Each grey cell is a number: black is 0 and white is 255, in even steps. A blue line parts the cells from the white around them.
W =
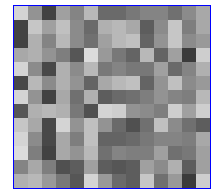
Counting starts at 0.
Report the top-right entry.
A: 168
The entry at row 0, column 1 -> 147
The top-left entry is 212
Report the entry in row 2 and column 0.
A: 66
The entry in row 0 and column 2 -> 66
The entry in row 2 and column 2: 132
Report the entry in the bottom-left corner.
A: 176
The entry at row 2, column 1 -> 176
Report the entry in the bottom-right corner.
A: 206
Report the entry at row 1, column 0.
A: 66

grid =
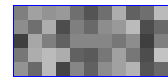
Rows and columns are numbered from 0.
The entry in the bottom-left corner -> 147
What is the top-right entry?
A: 187
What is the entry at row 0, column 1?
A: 161
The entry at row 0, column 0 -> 127
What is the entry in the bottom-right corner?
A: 105
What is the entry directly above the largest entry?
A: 127
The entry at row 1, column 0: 141
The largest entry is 195
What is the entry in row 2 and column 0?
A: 63
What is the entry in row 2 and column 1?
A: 167
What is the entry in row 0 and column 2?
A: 147
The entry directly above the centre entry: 105
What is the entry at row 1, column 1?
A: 111

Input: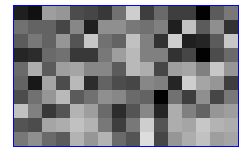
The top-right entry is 120
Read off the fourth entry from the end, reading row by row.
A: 173
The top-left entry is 31
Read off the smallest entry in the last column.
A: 50
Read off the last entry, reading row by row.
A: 165
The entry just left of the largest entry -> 84
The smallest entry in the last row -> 70
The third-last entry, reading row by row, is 193
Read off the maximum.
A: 221
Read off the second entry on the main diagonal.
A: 99
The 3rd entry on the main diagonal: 99
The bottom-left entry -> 120
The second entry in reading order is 17
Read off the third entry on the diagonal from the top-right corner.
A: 37
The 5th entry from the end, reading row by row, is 150
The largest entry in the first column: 193
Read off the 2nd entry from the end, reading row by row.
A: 158
